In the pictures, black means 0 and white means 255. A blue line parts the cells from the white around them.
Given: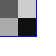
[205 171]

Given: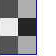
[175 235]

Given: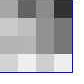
[ 49 145 181 212]

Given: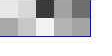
[111 179]

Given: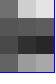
[228  89  73]

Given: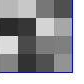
[ 79 212  74 132]

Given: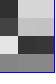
[214 195 229]

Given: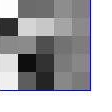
[128 165  79  14 239]
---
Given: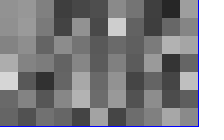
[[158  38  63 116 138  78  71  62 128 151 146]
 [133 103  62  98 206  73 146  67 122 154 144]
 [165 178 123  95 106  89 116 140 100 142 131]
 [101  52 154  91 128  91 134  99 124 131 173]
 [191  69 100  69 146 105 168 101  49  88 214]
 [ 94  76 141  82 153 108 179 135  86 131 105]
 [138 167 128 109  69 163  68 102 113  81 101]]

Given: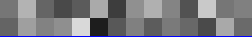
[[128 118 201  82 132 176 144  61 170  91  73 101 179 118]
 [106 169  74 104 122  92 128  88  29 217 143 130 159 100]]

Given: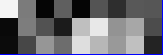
[[ 86  88  46  84   5  95   5 123 244]
 [ 76 167 147 232 191  27  82 125   9]
 [ 35 192 153 183 222 109 150  71  11]]

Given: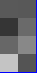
[[ 88  89]
 [106  53]
 [136 103]
 [ 84 196]]

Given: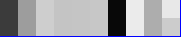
[[232 173 235   8 199 197 196 206 157  59]
 [204 173 235   8 199 197 196 206 157  59]]

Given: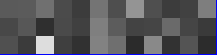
[[126  65  60  79 148  78 116  60  75 112  91  90]
 [ 58  69 106  69  67  92 127  64  74  47  87  72]
 [ 44  84  50 137  43 111 130  49  63 221  59  80]]
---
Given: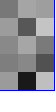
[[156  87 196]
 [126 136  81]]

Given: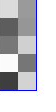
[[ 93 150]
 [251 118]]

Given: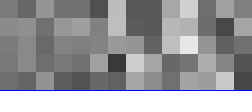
[[139 144 112 151 158 129 190  91  88 183 178 109  72 165]
 [120 137 110 120 114 160  57 206 165 104 116 174 134  83]]

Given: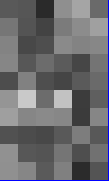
[[118  84  67 123 140 160]
 [134  87 108  91  70 116]
 [149 201 108 194  60  95]
 [ 81  76  72  89 125  88]
 [144 134  90 128  43  84]]

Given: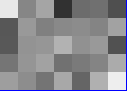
[[ 87 153 128 137 140 132 162]
 [117 149 162 113 122 132 171]]

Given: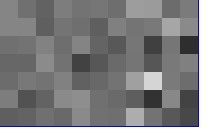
[[133 133  95 116 111  95 128 116 121 166 138]
 [103 102 139 114  66  87 106 117  86 121 128]
 [125  82  99 138 142 112 106  94  50 136  67]]

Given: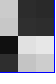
[[199  47  45]
 [ 46 196 205]]

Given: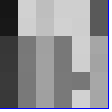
[[ 24 207 192 209 206  89]
 [ 56 121 161 120 207 163]
 [ 57 121 160 121 209 166]]

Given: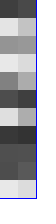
[[228 195]
 [232 219]
 [ 77  63]
 [ 56  51]
 [ 77  89]]
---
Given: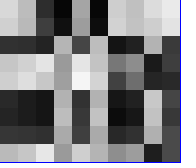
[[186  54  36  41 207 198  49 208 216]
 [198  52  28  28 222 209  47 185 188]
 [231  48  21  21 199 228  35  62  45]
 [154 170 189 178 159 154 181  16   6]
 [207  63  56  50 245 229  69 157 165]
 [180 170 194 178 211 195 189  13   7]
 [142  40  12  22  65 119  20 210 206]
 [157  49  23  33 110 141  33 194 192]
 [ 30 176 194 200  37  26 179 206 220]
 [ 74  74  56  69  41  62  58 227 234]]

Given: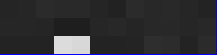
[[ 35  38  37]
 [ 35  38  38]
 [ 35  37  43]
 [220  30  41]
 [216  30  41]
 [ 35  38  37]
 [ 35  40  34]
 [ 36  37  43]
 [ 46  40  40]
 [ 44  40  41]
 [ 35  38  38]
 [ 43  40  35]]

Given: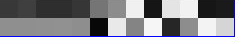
[[143  56]
 [143  63]
 [144  46]
 [145  46]
 [142  54]
 [  8 117]
 [233 140]
 [132 240]
 [246  21]
 [ 38 228]
 [141 242]
 [243  22]
 [213  26]]

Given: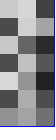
[[146  75 215  76 199  75 202]
 [163 173 148 192 101 208 214]
 [113  77  33  86  43 164  65]]

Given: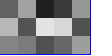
[[132 184  98]
 [123  83 162]
 [ 81 227  32]
 [103 215  58]
 [158  81 151]]

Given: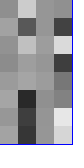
[[163 151 165 155 140 146 162 143]
 [ 54  62  41 165 158 192  88 204]
 [150 149 144 156 150 157 150 150]
 [214 231 130 119  62 218  66 144]]

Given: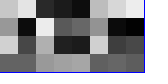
[[ 99 209 152 199]
 [ 99  71  12 228]
 [153 176 236  41]
 [161  32  89  27]
 [166  27 103  13]
 [ 96 208 147 189]
 [102  62  11 215]
 [ 93  72   2 237]]

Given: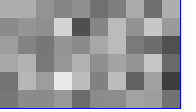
[[119 116 167 157 139 173]
 [139 183 178 131 149 173]
 [139 157 121 119 143 147]
 [153 233 150 148 211 134]
 [107 189 179 139  79 143]
 [139 129 143 167 134 112]
 [140 189 163 187 187 126]
 [162  97 149 122 146 171]
 [157 161 198 109 199 110]
 [114  61 105  80 154 174]]

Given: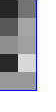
[[153  40 143  89  38]
 [153 216 160 165 115]]
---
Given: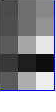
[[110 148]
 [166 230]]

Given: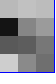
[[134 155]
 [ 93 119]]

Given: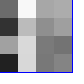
[[187 143]
 [217 122]]

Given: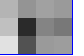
[[ 42 132]
 [ 82 154]]

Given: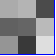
[[101 186]
 [ 57 222]]

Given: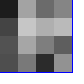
[[198 175]
 [166 126]]
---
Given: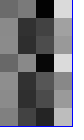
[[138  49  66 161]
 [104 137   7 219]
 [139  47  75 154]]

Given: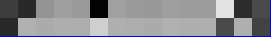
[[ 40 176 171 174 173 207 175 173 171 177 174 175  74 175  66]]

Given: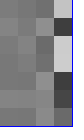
[[132 123 143  62]
 [120 125 112 205]
 [132 131 134  70]]

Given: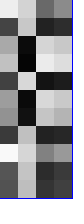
[[ 68 200  34  45]
 [193   5 235 221]
 [157  10 216 201]
 [ 58 192  34  39]
 [ 85 196  44  58]]

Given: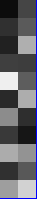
[[ 48  90]
 [ 63  61]
 [ 41 173]
 [ 57  22]
 [ 48  88]]

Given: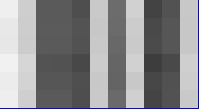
[[232 205  91  91  83 199 107 204  73  86 199]
 [241 214  83  82  72 204 101 209  61  73 207]
 [238 207  90  90  78 201 106 208  68  82 201]]

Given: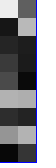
[[ 22 185]
 [ 58  27]
 [178 174]
 [149 179]]
